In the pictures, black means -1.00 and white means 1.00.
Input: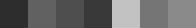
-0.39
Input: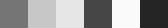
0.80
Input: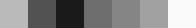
-0.80
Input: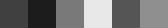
-0.05
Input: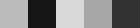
0.70
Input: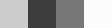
-0.07
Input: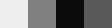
-0.91
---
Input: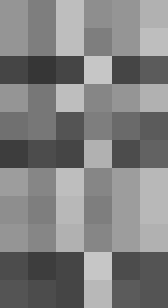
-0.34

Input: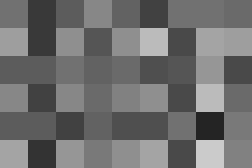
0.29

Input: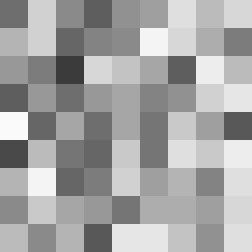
0.47

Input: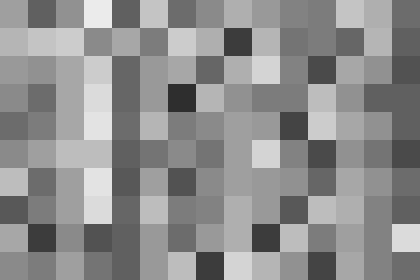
0.08

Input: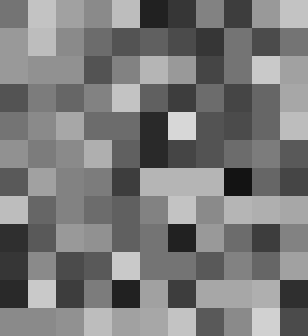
0.08

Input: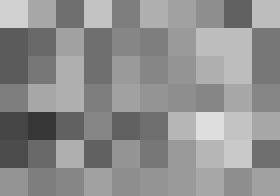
0.16

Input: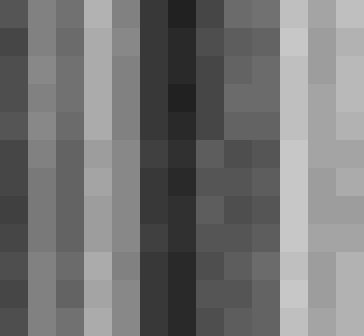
-0.39

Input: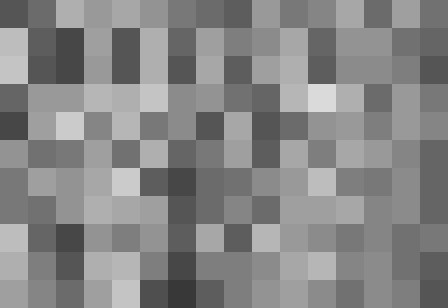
0.25
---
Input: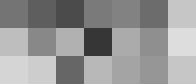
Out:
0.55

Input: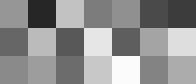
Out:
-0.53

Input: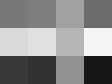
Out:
-0.16

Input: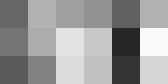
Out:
0.40

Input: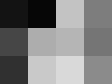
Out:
-0.02

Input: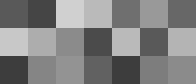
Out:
-0.19

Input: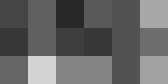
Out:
0.32
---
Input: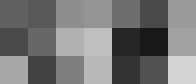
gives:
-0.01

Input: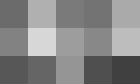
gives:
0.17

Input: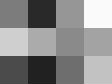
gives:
-0.14

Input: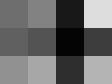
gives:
-0.64

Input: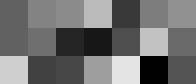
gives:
-0.44

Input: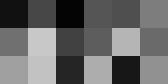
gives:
-0.71

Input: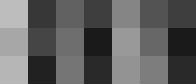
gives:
-0.08

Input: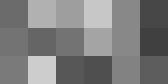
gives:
-0.32

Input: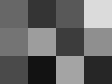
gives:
0.29

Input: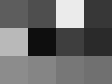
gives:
-0.07
